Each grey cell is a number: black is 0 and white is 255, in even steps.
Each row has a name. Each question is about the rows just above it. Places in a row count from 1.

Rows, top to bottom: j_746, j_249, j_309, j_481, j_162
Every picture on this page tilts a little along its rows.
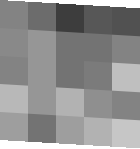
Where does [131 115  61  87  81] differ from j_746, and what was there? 2, [108]
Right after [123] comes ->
[191]
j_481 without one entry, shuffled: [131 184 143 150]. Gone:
[178]
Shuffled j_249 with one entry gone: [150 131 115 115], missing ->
[137]
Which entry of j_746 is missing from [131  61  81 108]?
[87]
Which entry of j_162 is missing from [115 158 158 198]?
[178]
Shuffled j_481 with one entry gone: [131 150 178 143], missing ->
[184]

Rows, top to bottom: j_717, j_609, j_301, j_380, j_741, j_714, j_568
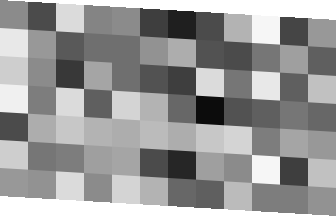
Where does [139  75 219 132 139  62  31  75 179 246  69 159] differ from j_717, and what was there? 12, [152]
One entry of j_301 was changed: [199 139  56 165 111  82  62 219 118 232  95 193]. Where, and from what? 1, [206]
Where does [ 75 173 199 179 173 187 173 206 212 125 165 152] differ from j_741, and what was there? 8, [199]
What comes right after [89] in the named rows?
[111]
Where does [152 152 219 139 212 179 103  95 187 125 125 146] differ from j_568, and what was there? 2, [146]
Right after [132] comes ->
[139]
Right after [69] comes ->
[152]

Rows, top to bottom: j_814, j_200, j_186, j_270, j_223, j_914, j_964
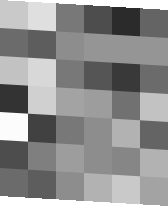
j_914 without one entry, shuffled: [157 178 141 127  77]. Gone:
[134]
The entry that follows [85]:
[57]
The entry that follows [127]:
[157]
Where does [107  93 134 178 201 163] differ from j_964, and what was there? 3, [141]

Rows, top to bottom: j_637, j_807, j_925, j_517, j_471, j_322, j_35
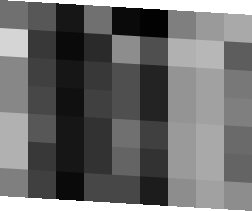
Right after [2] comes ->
[127]
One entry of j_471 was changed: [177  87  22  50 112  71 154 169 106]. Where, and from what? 6, [64]
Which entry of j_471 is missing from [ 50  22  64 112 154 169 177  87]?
[106]
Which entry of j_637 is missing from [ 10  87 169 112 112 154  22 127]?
[2]
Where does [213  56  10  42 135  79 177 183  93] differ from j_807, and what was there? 5, [141]
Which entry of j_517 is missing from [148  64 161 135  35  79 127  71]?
[16]
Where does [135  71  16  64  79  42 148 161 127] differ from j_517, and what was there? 6, [35]

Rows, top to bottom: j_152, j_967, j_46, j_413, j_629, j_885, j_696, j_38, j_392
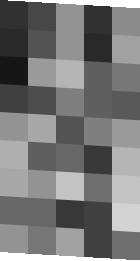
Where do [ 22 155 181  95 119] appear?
j_46
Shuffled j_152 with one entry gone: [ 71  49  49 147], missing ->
[139]
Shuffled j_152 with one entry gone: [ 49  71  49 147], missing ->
[139]
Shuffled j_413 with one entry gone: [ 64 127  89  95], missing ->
[77]
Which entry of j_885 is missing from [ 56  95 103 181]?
[175]

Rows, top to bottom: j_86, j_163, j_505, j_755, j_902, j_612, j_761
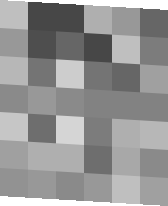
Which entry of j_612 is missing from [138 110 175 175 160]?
[168]
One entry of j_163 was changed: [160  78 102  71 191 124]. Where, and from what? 1, [152]
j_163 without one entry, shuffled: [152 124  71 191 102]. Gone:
[78]
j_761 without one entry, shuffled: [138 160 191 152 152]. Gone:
[146]
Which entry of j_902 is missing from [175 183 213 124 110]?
[198]
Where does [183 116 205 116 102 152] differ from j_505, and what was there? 6, [160]
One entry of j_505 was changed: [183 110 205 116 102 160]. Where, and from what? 2, [116]

